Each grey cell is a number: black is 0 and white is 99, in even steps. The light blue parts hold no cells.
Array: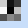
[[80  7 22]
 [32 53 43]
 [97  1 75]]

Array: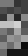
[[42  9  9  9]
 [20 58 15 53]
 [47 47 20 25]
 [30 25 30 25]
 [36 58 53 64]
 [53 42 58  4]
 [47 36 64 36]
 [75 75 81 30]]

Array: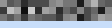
[[57 34 40 17 29 29 29 52 57 46 46 11 52 69 40 34]
 [46 34 46 23 46 40 34 34 23 52 57 11 29 46 63 57]
 [23 74 63  6 79 17 63 57 17 40 29 52 29 40 11 52]]

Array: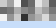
[[42 47 68 53 47 74 63 47]
 [94 58 79 19 58 68 84 58]
 [79 63 94 31 42 89 74 36]]

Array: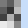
[[25 68 30]
 [91 85 52]
 [47 36 63]
 [36 20 73]]

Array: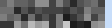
[[43 43 16 32 21 32 26 26 26 21 32 26 49 38 38]
 [38 49 38 38 32 55 55 26 49 32 16 32 38 43 26]
 [49 38 43 16 43 21 32 21 49 11 21 32 55 26 43]
 [21 21 60 43 72 60 66 21 49 77 11 16 11 55 60]]
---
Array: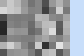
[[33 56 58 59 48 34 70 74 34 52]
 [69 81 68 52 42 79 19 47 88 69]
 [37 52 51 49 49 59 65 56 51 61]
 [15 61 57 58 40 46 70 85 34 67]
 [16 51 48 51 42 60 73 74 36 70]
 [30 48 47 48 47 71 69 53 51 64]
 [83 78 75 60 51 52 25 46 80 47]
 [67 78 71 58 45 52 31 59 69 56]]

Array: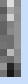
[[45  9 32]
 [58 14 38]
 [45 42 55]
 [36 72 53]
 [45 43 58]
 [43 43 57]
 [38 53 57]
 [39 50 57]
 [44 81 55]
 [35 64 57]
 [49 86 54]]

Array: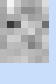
[[72 74 76 79 71 66 72]
 [72 71 69 74 72 70 68]
 [62 73 72 71 51 60 76]
 [64 80 79 63 57 67 80]
 [70 68 74 74 82 64 70]
 [61 22 40 82 75 73 43]
 [63 67 66 73 62 65 70]
 [65 87 70 55 55 62 77]
 [70 95 78 67 64 69 85]]

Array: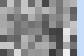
[[29 43 84 51 59 58 61 22 36 93 27]
 [77 77 44 67 49 66 67 58 27 64 45]
 [33 42 39 70 60 38 59 33 26 85 32]
 [68 57 44 47 52 53 36 26 25 90 73]
 [65 62 44 51 44 48 34 57 43 65 76]
 [64 41 50 43 68 55 39 54 51 67 42]
 [69 65 55 77 74 61 71 64 46 59 37]
 [41 76 48 76 41 67 27 57 47 65 69]]

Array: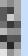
[[88 57 72]
 [61 15 53]
 [19 34 33]
 [73 56 55]
 [44 22 36]
 [35 79 63]
 [35 26 65]
 [64 54 65]]

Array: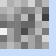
[[60 72 63 44 64 52 64]
 [44 63 49 72 64 51 83]
 [94 64 49 29 52 72 47]
 [42 48 48 40 40 65 72]
 [56 66 50 73 36 76 24]
 [68 73 62 51 54 67 39]
 [82 68 74 67 82 55 71]]

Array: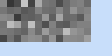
[[27 44 33 51 55 54 42 57 32 53 53 52 61]
 [47 46 42 39 53 42 60 48 47 73 58 54 48]
 [45 73 64 42 74 43 31 50 37 35 46 50 50]
 [53 51 23 38 37 40 59 37 64 41 42 35 53]
 [46 40 42 34 37 50 43 42 52 42 57 48 51]
 [54 21 29 76 26 66 46 44 30 41 48 50 41]]

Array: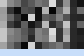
[[63 43 29  3 82 15 33 40 47 32 15 11]
 [77 49 45 37 15 51 47 78 20 68 16 14]
 [77 53 45 34 22 51 43 85 20 60 16 11]
 [67 24 13 37  8 19 72 17 31 76 17 39]
 [62 40 21  3 82  6 36 32 50 32 15 14]
 [60 21  5 31 28  6 69  2 41 68 18 42]
 [77 53 45 27 35 46 40 85 22 56 15  7]]
